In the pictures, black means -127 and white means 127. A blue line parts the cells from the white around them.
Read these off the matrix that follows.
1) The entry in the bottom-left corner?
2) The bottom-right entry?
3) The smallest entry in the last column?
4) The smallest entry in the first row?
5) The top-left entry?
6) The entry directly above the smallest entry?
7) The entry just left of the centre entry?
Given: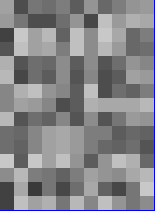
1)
-62
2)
12
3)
-43
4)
-50
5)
33
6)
-2
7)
-50

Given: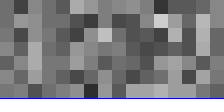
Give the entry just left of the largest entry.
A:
7
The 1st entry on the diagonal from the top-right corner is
7
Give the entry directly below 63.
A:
-8
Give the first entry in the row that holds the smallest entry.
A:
-8
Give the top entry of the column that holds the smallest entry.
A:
22
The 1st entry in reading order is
-16
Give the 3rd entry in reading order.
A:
7
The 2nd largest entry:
63
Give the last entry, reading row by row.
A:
-30
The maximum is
77
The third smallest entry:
-67
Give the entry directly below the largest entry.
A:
-61
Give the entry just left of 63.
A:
15
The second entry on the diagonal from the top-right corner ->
55
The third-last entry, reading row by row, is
29
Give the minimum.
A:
-81
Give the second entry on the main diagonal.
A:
22
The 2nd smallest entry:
-74
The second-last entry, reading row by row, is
-8
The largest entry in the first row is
43
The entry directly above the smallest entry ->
-24
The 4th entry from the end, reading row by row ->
29
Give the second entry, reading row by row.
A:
-61
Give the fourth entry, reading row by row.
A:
-16
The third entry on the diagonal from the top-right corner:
-46

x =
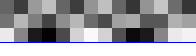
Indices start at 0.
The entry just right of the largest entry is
82
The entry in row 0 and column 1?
-66
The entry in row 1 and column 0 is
-13
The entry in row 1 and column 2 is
-1
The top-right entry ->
-74
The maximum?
121
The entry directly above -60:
63
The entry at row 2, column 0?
106
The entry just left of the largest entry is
82
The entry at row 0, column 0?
-26
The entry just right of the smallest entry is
-53
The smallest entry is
-124
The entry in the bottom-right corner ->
114
